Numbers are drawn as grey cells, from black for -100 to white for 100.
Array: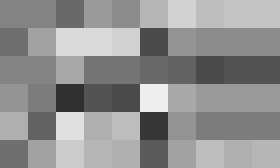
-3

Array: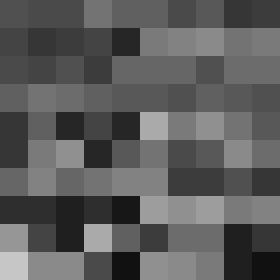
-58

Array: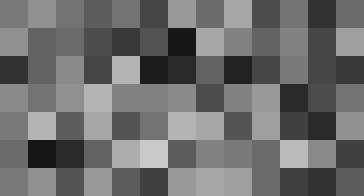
-50

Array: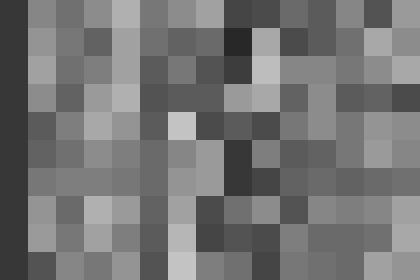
32

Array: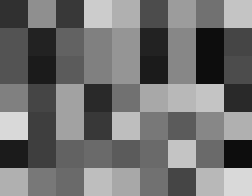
-90

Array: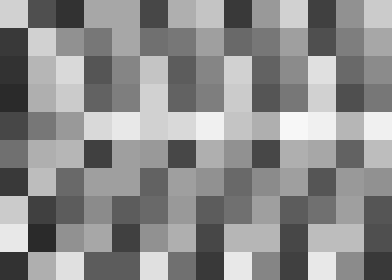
-38

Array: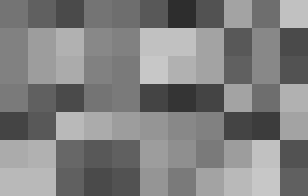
-36

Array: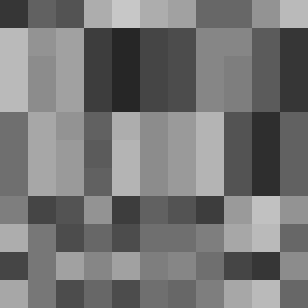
10
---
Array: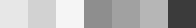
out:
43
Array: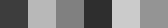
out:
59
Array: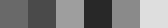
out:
8
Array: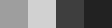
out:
-51
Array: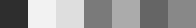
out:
-21
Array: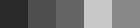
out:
57
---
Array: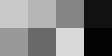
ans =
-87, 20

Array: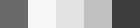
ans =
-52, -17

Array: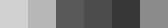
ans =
9, 65

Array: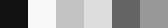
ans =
19, -87

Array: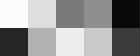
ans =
-92, -70

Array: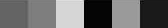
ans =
-80, -22

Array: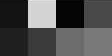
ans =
-43, -75

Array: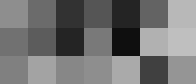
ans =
44, 0
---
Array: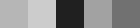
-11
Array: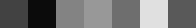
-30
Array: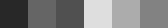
2
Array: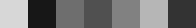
-60
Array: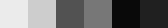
-75
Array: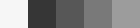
22
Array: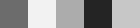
56
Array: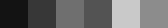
10
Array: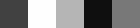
-6
